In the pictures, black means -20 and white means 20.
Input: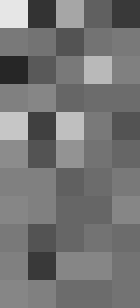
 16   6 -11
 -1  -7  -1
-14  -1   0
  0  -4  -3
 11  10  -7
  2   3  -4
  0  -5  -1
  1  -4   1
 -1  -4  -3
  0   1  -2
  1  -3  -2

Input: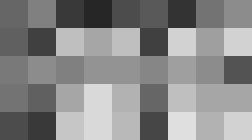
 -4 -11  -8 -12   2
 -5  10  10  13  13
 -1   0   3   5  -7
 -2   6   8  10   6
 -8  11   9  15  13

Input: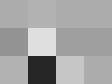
 7  7
 3  5
 8 11

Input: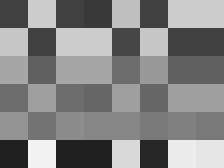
-10 -10  10  12
 11  12  -9 -10
  6   6  -3  -5
 -3  -3   5   5
  3   2   1   0
-15 -15  14  17

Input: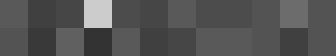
 -6  -9  -8  -6  -8  -3
 -7  -5  -6  -9  -6 -10

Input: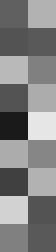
 -5
 -7
  9
 -7
-16
  7
-10
 13
  0

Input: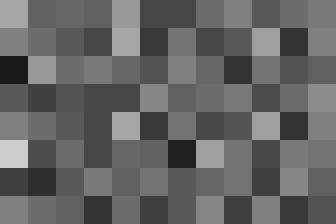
  6  -4   4  -9   0  -3
  0  -6   6  -2  -6 -12
-16  -3  -4   0 -12  -7
 -6  -7  -9  -5  -1  -3
  0  -6   6  -2  -7 -12
 12  -3  -4 -15  -2  -1
-10  -6  -5  -6  -2   1
  0  -5  -3  -6 -10 -11
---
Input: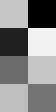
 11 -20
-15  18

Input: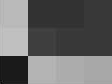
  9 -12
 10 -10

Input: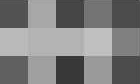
-7  6
 9  8

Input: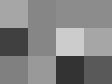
  6   1
-10   1

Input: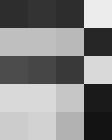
-13 -12
 10  10

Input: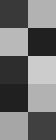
-11   8
  9 -15

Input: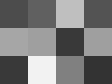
-8 -5
 6  5
